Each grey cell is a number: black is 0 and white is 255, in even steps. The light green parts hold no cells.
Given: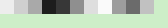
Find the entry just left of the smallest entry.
169
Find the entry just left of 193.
107
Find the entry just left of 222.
143

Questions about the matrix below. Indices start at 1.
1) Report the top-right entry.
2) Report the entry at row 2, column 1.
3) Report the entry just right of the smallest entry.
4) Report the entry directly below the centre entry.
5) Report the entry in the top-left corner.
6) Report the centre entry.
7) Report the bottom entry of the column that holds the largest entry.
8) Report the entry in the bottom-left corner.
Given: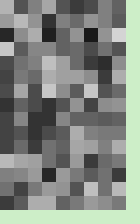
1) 98
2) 154
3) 147
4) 134
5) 179
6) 83
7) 121
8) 59

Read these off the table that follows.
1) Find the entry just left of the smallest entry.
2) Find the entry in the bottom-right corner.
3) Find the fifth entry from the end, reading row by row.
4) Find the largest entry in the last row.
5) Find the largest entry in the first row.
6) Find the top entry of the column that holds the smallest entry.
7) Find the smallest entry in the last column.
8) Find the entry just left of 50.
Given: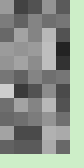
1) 190
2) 104
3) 98
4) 170
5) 155
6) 90
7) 35
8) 190

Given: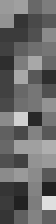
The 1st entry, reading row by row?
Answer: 154
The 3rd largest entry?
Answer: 175
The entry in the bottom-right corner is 96
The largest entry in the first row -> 160
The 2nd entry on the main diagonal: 53
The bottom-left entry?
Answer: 53
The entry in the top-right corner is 125
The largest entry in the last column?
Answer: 223
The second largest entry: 209
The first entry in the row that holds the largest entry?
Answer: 59
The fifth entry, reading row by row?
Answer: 147
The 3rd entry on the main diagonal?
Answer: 80
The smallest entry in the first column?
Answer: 46

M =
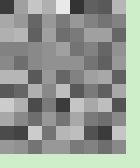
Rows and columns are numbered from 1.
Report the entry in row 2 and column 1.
168
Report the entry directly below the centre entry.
190
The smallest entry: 51
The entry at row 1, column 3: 197
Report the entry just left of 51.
233
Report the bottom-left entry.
152
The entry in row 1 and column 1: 59
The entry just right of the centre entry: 130
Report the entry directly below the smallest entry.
152
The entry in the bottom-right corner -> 137
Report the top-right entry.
182
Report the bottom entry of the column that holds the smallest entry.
122
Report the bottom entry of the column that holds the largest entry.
152
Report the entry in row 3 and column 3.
96
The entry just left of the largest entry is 176
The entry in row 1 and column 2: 160
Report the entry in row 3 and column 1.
176
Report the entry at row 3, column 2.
182
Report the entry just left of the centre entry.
152
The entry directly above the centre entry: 145
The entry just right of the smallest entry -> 96

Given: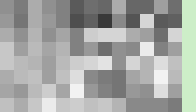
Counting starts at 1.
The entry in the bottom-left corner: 192
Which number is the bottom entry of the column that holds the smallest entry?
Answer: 199
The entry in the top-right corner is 110
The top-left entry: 144
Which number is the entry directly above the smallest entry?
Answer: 103
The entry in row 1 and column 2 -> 123
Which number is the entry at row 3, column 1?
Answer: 172
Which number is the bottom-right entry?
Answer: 123
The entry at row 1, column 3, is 172
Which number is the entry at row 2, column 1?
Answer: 152
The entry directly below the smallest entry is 213
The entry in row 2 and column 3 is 172
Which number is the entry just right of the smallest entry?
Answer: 137
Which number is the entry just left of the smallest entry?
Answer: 96
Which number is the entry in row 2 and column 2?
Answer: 117
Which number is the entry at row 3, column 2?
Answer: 144
